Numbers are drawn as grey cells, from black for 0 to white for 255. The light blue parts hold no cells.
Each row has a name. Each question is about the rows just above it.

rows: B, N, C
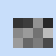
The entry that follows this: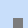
[73]
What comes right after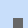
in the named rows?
[124]
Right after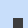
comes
[146]
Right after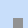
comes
[40]

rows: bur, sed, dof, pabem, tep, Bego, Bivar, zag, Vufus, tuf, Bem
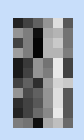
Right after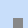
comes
[233]
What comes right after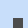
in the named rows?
[97]
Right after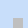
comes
[106]

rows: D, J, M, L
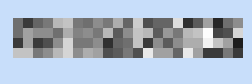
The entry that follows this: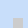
[79]
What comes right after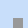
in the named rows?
[120]
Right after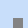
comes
[141]
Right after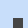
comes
[79]

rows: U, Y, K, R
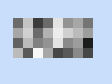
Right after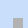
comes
[236]
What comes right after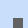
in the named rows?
[187]
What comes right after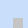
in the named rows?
[59]
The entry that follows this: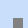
[147]

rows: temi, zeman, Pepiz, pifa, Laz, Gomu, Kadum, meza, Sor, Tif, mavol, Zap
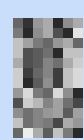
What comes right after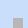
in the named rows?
[132]
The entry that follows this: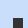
[151]

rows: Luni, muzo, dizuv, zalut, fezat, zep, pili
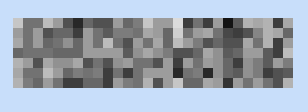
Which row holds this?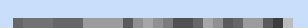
zalut
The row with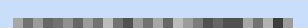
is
dizuv
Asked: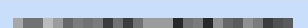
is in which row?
zep
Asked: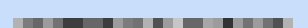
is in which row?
pili
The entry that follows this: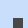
[61]
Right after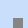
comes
[178]

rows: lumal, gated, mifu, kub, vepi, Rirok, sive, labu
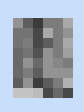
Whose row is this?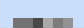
gated
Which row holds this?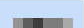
lumal
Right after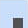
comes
[147]
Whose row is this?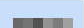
kub
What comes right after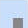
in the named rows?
[124]

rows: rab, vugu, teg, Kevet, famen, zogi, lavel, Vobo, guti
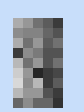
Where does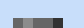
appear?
guti
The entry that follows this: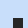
[59]
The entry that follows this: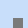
[83]
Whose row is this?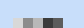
lavel
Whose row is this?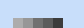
rab

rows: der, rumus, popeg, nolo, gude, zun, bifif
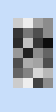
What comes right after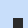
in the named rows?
[193]
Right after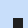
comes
[140]
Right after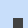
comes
[140]
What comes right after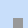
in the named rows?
[32]
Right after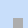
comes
[163]
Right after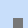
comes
[78]
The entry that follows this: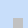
[54]

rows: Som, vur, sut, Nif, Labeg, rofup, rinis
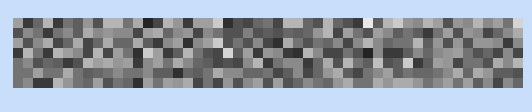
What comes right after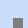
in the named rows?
[82]
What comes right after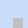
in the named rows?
[82]

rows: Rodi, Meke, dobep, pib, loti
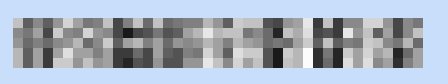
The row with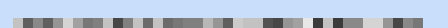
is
Rodi
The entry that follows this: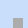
[222]

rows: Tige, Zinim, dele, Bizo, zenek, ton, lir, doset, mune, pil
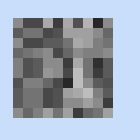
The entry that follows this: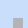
[39]
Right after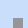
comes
[139]
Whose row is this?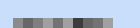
pil
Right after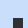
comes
[91]

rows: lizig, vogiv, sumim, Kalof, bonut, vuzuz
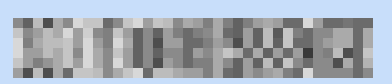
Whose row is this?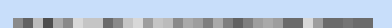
lizig
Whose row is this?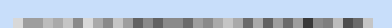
Kalof
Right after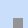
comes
[170]
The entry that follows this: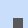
[197]
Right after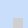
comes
[138]
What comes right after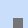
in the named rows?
[107]

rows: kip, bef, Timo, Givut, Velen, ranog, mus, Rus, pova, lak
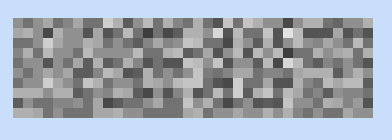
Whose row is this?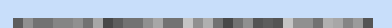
pova
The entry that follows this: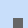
[144]
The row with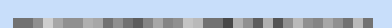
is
Timo
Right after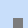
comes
[114]
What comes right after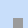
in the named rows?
[84]
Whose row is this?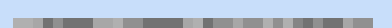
lak

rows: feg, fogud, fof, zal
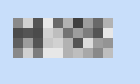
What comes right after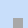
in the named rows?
[137]
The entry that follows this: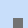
[157]
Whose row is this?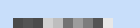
fogud
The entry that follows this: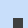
[157]
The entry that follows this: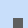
[157]
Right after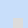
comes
[157]

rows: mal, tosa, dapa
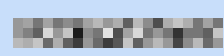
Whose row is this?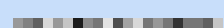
tosa
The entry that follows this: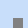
[96]

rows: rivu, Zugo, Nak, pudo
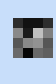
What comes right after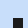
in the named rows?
[192]
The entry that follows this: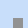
[86]
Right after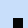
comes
[105]

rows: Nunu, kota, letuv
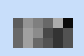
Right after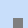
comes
[104]
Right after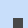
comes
[51]
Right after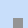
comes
[127]

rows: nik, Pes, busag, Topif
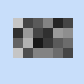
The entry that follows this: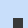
[90]
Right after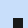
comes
[57]
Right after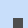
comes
[131]

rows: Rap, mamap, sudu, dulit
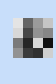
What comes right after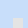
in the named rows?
[101]
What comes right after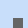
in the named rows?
[155]
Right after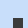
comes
[48]
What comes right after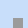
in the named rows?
[197]
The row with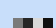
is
sudu

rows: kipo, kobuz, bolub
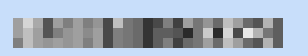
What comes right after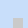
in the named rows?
[42]
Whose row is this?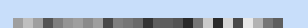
kobuz
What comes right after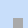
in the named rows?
[84]
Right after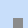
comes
[159]

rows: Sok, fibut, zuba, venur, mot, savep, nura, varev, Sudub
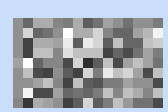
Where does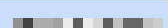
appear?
zuba
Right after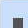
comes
[124]
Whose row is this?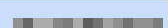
Sok
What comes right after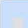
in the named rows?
[193]
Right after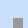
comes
[114]
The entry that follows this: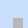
[243]
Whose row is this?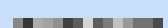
Sudub

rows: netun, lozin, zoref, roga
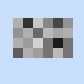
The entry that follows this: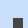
[147]
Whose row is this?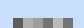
roga
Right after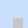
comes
[136]
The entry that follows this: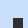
[198]
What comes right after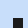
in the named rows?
[116]
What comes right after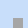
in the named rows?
[175]

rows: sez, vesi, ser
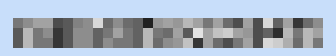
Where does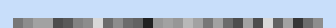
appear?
sez
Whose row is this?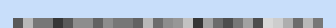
ser
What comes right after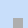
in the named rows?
[108]
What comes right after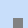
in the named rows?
[141]

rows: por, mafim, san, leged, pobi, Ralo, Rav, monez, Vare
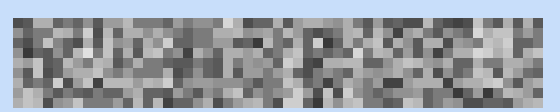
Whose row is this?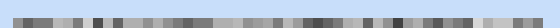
mafim
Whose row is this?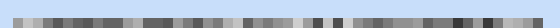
monez
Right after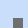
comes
[100]
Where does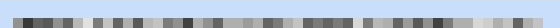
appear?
leged
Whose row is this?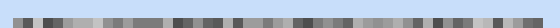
Ralo
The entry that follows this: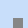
[100]
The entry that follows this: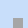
[123]

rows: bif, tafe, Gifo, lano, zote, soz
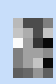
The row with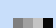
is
zote
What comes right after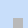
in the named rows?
[76]
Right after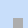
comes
[76]

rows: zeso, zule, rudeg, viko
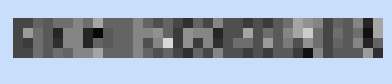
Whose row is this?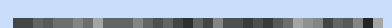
zeso
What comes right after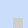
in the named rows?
[110]
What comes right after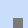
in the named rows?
[79]

